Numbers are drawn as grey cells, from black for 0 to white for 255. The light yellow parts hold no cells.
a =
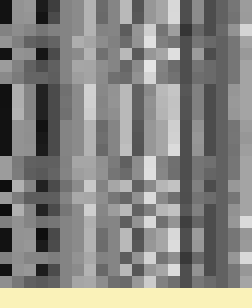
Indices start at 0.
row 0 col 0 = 18
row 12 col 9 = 133
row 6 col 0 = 138
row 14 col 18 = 97
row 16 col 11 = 145
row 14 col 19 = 118
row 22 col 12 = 151
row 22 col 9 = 133
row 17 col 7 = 207
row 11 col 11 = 85
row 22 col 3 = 28
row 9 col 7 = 204
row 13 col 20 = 164
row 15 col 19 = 152
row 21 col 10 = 93
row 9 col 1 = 178
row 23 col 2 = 96
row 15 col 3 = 34
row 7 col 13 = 185
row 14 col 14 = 111
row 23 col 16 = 119
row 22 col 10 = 185
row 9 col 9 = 143
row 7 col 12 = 137
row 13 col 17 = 112
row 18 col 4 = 118
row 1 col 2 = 149
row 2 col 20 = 212
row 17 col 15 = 88
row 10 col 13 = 166
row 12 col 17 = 76
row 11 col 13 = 166
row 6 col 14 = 114
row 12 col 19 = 115
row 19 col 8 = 110
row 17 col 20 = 164
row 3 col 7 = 165
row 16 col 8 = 142

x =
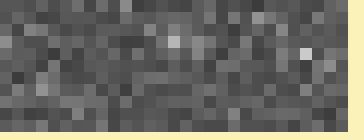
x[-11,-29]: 86
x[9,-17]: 88
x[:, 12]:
[71, 87, 130, 79, 81, 79, 109, 81, 82, 88, 96]
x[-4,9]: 92
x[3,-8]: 72
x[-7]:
[106, 92, 93, 76, 60, 94, 68, 92, 84, 103, 74, 111, 81, 96, 112, 88, 131, 90, 63, 100, 107, 66, 75, 124, 101, 202, 79, 117, 109]
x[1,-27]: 87
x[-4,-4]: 127
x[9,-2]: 61
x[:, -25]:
[77, 71, 88, 111, 60, 117, 108, 117, 98, 83, 80]
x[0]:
[86, 86, 79, 97, 77, 89, 110, 70, 108, 78, 138, 63, 71, 82, 73, 69, 91, 103, 71, 81, 72, 60, 88, 82, 88, 75, 72, 97, 107]
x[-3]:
[114, 104, 99, 90, 98, 118, 117, 108, 107, 76, 108, 77, 82, 91, 97, 96, 99, 73, 92, 90, 98, 103, 76, 91, 87, 84, 98, 85, 77]
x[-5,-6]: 82
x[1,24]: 81
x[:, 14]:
[73, 103, 127, 182, 112, 93, 100, 80, 97, 74, 73]
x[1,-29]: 82
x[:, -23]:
[110, 86, 82, 102, 68, 72, 74, 88, 117, 127, 86]
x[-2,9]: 70
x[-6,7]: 88
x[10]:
[91, 102, 95, 119, 80, 97, 86, 87, 117, 71, 93, 84, 96, 91, 73, 98, 79, 74, 74, 107, 81, 81, 77, 89, 69, 93, 109, 73, 91]
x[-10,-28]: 101
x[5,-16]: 72
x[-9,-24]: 73
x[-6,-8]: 88
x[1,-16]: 98
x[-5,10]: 78
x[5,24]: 81
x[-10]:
[82, 101, 87, 67, 71, 88, 86, 87, 76, 71, 107, 92, 87, 98, 103, 100, 90, 117, 71, 118, 82, 146, 118, 99, 81, 70, 120, 96, 91]
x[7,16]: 102

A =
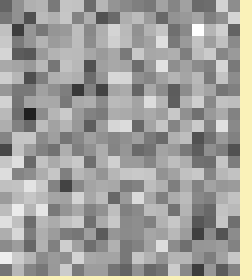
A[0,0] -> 100
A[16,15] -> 187
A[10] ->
[174, 129, 105, 188, 162, 181, 152, 93, 157, 214, 220, 104, 164, 197, 132, 172, 202, 131, 224, 137]
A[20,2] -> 103
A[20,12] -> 162
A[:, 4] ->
[121, 176, 149, 155, 179, 118, 175, 144, 168, 181, 162, 159, 113, 170, 198, 131, 165, 120, 171, 156, 128, 154, 153]
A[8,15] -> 178
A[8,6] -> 169
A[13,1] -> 222
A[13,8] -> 174
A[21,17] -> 125
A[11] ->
[132, 197, 198, 139, 159, 117, 135, 160, 145, 134, 144, 159, 122, 106, 176, 190, 81, 112, 154, 129]
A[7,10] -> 171
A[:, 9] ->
[148, 106, 212, 207, 168, 168, 216, 165, 186, 173, 214, 134, 132, 208, 182, 168, 103, 190, 200, 150, 177, 164, 116]
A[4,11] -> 201
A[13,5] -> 188
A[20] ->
[139, 157, 103, 178, 128, 206, 160, 110, 137, 177, 120, 130, 162, 221, 140, 111, 150, 151, 157, 130]
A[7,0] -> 151
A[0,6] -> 194
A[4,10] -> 121
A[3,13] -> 223
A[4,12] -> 167
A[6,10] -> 214
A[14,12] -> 198
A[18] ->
[223, 192, 108, 184, 171, 191, 203, 111, 170, 200, 138, 142, 128, 178, 199, 168, 86, 101, 198, 111]
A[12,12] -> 114
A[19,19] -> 140
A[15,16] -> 130
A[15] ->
[192, 194, 227, 201, 131, 67, 137, 164, 171, 168, 123, 130, 189, 176, 126, 171, 130, 163, 151, 155]
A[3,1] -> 122
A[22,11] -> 146
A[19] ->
[174, 215, 125, 174, 156, 124, 118, 158, 91, 150, 139, 142, 166, 160, 184, 156, 63, 138, 83, 140]
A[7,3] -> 161
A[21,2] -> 180

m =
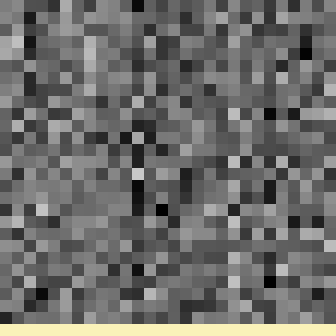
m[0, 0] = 125
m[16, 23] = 130
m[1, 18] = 163
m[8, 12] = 65
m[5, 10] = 107
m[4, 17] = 88
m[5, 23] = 39
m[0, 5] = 171
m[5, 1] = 84
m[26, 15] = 53
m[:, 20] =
[90, 58, 146, 100, 99, 76, 85, 104, 106, 71, 154, 126, 143, 44, 97, 82, 53, 137, 87, 57, 96, 135, 114, 109, 63, 168, 91]
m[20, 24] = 94
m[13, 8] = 133
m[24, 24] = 115
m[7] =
[127, 141, 40, 67, 74, 74, 125, 170, 108, 119, 106, 67, 141, 47, 94, 110, 92, 49, 117, 128, 104, 101, 71, 111, 116, 89, 57, 180]
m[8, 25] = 67
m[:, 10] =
[95, 142, 125, 111, 80, 107, 141, 106, 71, 142, 111, 24, 96, 133, 88, 92, 124, 130, 78, 93, 150, 75, 117, 113, 53, 158, 115]
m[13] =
[152, 111, 116, 128, 86, 160, 141, 140, 133, 84, 133, 33, 119, 113, 110, 110, 88, 73, 51, 187, 44, 135, 49, 173, 47, 86, 93, 159]
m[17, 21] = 126
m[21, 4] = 107
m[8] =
[154, 106, 78, 67, 151, 125, 110, 99, 52, 108, 71, 172, 65, 114, 135, 52, 96, 86, 82, 110, 106, 87, 80, 111, 136, 67, 119, 92]
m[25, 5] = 155
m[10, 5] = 157
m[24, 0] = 91
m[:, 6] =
[99, 102, 145, 98, 121, 100, 82, 125, 110, 161, 92, 145, 107, 141, 141, 97, 92, 107, 135, 143, 79, 122, 76, 153, 59, 85, 76]
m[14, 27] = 50
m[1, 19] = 108
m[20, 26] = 79
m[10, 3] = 80
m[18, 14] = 42
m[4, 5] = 128
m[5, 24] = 97
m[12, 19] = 90
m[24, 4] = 79
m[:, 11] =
[9, 105, 96, 81, 60, 45, 88, 67, 172, 83, 34, 166, 31, 33, 200, 9, 18, 28, 80, 83, 56, 92, 16, 71, 46, 110, 67]
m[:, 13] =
[68, 87, 108, 53, 53, 88, 80, 47, 114, 73, 88, 121, 36, 113, 156, 86, 128, 0, 116, 66, 92, 148, 62, 113, 141, 116, 70]

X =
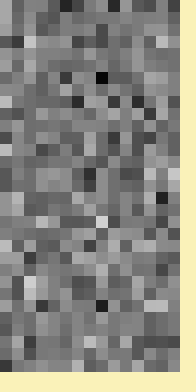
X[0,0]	167
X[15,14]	167
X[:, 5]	[36, 125, 125, 147, 125, 102, 58, 162, 95, 140, 110, 95, 125, 117, 140, 140, 102, 110, 88, 117, 140, 88, 117, 110, 147, 140, 117, 110, 102, 117, 132]
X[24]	[117, 82, 187, 152, 128, 147, 87, 94, 130, 111, 115, 158, 97, 138, 136]
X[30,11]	166
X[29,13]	109
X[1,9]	120
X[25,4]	99
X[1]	[167, 104, 139, 96, 85, 125, 105, 113, 119, 120, 132, 123, 126, 128, 97]
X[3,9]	111
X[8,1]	119
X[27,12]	97
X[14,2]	110
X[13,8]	85
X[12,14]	97
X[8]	[187, 119, 110, 104, 104, 95, 43, 160, 153, 58, 138, 45, 116, 157, 82]
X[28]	[117, 165, 62, 120, 118, 102, 141, 188, 153, 102, 167, 88, 77, 80, 74]
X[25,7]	122
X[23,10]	103
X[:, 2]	[129, 139, 148, 196, 148, 168, 148, 110, 110, 110, 110, 110, 129, 100, 110, 110, 100, 90, 129, 110, 158, 62, 100, 206, 187, 148, 110, 110, 62, 81, 129]
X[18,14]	144
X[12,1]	135
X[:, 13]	[128, 128, 147, 186, 109, 119, 157, 138, 157, 166, 99, 119, 128, 157, 128, 119, 33, 99, 71, 138, 138, 99, 71, 109, 138, 186, 109, 109, 80, 109, 99]
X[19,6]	150
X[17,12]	146
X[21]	[157, 157, 62, 104, 118, 88, 168, 160, 141, 155, 138, 123, 126, 99, 89]
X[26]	[97, 119, 110, 152, 132, 117, 132, 113, 153, 120, 127, 131, 97, 109, 120]
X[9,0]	97
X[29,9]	120
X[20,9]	173
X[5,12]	126
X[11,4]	132

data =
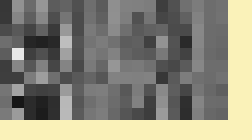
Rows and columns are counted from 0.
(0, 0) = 55
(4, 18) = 102
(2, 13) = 101
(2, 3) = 98
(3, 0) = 110
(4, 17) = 106
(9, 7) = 118
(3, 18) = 105
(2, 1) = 89
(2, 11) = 90
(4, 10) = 100
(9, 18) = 100
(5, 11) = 122
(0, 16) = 124
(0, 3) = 150
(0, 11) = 128
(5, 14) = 72
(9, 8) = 125
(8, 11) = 129
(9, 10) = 85
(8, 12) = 63
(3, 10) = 93
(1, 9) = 144
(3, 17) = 108
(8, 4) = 46
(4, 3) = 80
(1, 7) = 113
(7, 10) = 88
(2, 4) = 58
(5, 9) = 150
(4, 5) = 161
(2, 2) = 68
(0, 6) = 80
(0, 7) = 110
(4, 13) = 121
